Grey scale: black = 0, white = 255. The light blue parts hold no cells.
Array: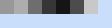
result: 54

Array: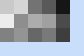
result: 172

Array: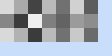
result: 127

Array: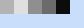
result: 143

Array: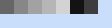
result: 182

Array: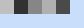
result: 134

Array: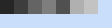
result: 126

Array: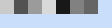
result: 217
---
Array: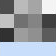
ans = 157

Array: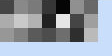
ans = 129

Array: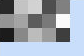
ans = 136

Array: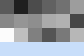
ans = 191

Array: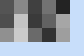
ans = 203

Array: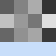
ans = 145

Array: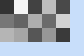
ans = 166

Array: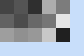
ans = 144

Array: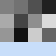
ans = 17

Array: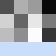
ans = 142
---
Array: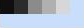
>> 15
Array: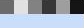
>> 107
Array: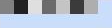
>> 129
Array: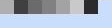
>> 175
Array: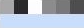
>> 168
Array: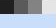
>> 32
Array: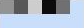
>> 147
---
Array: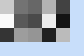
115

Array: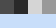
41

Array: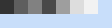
94

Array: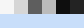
214

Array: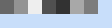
147

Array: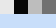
6

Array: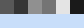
53

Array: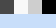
248

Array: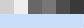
238

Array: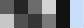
37
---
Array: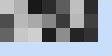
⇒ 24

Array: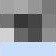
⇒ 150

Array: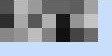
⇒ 154

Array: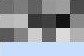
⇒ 97

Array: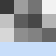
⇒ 116

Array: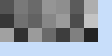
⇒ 106

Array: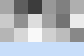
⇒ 60

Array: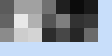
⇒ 161

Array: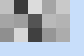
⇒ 220

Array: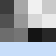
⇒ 241
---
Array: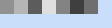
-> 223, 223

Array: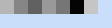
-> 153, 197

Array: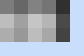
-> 197, 197

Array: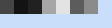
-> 166, 227

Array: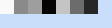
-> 4, 249

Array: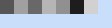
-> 181, 209

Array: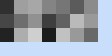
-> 62, 207

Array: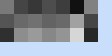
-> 99, 214

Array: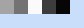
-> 250, 250

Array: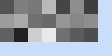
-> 105, 233
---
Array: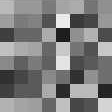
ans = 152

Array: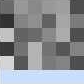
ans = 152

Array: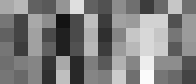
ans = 184

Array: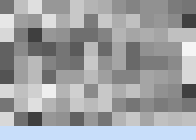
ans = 192

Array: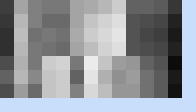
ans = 164
